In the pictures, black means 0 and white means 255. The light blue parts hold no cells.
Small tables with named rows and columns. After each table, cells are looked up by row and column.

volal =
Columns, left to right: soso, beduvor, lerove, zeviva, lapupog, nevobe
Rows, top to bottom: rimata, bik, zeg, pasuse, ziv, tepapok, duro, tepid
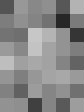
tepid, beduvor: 143
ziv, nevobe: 99
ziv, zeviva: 162
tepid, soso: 146
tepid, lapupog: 89
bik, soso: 125
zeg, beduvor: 111
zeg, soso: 115
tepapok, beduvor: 127
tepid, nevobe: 157
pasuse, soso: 154
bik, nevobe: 123
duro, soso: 129
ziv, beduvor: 160
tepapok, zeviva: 164
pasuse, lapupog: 147
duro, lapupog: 145
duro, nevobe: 112
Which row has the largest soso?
ziv

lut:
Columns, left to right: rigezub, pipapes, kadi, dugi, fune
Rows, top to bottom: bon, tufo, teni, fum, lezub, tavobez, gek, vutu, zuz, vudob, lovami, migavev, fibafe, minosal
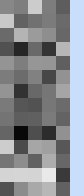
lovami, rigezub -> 205
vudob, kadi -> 78
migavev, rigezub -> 117
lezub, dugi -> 149
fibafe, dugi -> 233
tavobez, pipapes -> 108
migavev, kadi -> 97
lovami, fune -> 87
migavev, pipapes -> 141
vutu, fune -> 107
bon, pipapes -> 126
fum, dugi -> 52
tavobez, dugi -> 71
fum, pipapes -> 38
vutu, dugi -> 119
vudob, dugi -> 44
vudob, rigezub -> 101
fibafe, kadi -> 212

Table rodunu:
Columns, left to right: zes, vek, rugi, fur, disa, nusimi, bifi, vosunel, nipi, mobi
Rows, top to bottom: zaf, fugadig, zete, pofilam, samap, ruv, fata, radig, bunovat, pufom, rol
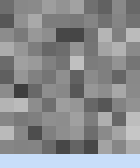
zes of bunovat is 134
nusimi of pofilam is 148
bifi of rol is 72
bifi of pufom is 109
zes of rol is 134
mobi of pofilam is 138
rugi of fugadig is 169
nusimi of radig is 150
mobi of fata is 138
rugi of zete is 152
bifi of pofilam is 117
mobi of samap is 117
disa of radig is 158
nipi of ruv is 101
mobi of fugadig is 114

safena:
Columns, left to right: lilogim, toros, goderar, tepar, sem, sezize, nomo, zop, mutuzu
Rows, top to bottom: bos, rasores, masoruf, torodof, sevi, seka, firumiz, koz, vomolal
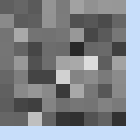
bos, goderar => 90
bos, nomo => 145
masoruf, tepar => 114
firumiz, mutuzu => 137
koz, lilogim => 93
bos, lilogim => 95

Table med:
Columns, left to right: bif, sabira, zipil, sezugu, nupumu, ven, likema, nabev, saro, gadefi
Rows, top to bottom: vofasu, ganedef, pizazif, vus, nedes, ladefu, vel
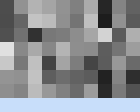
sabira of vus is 136
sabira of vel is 132
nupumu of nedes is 164
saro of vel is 122
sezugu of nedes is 67
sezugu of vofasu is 165
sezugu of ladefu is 94
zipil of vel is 187
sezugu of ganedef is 187
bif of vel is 142
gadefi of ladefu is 46
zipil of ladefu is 194
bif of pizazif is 80
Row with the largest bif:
vus

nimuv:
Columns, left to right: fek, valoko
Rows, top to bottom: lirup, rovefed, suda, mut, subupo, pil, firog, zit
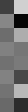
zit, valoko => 44
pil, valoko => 72
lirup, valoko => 208
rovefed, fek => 135
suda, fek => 109
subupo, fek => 113
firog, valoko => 184
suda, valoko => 173
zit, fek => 105
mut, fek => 129
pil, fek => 130
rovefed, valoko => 6
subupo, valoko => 122
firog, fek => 115
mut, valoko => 118
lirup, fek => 64
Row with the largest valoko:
lirup

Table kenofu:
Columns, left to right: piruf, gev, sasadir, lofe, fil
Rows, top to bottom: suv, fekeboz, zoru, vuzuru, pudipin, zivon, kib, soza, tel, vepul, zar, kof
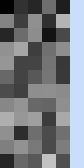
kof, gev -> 103
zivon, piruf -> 104
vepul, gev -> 45
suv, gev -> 50
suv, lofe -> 110
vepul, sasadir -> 110
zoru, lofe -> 19
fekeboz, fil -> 180
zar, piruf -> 127
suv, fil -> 30
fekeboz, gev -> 62
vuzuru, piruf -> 145
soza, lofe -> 101
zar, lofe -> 74

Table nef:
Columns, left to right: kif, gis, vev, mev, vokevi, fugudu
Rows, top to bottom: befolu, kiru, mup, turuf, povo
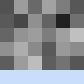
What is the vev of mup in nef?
157
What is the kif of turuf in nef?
144
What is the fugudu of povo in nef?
86
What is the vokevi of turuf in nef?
153
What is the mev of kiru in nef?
99
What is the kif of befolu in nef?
82
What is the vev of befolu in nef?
105
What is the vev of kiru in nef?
144
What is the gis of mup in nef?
147
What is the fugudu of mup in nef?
192
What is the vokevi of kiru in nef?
33
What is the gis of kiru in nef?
71
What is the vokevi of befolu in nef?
125
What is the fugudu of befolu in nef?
87
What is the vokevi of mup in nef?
160
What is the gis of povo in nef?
156
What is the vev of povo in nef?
189
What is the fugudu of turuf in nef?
140
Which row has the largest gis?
turuf

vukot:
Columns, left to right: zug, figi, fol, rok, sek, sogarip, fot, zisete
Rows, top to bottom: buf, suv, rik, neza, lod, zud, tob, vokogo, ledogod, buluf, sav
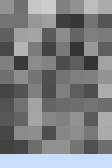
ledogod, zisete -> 173
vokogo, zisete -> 109
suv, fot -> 114
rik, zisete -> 123
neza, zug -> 72
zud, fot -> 128
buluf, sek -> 134
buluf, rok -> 78
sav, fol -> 109
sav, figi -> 70
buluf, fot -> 120
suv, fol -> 150
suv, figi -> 114
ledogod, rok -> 134
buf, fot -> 189
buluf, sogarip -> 142
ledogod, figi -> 99
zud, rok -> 79
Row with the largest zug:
buf

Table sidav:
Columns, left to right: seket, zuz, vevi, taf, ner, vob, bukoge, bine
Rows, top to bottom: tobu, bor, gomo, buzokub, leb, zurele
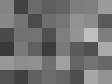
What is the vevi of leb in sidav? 144
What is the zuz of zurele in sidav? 65
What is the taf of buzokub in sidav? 60
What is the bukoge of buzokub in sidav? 80
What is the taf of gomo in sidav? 80
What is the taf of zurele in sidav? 108
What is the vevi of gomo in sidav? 114
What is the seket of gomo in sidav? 74
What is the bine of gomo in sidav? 125
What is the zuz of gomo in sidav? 113
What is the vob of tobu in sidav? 125
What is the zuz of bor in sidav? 116
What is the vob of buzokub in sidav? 91
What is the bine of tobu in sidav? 155
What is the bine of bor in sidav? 89
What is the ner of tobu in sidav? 100
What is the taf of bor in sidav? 110
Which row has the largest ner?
leb

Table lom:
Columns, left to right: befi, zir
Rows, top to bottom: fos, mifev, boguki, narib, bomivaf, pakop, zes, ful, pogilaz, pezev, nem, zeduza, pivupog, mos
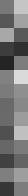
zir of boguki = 89
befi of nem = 103
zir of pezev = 192
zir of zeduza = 100
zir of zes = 143
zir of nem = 123
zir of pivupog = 158
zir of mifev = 162
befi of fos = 120
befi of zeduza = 65
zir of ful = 136
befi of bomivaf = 36
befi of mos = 54
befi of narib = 61
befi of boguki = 168
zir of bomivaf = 125
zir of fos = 197

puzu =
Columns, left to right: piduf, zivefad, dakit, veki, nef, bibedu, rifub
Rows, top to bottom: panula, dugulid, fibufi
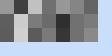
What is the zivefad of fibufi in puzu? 208
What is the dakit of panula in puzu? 193
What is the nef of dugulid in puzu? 47
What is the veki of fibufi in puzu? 122
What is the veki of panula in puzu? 112
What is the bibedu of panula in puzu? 133
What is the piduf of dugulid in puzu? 94
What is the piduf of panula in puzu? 152
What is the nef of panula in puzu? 151
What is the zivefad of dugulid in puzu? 204
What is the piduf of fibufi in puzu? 92
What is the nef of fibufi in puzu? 54
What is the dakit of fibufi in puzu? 91
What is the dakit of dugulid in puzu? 123
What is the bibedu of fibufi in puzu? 113
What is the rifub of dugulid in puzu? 123
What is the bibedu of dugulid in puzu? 113
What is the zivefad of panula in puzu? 64
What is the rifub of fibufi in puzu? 137
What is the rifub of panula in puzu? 100
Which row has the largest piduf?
panula

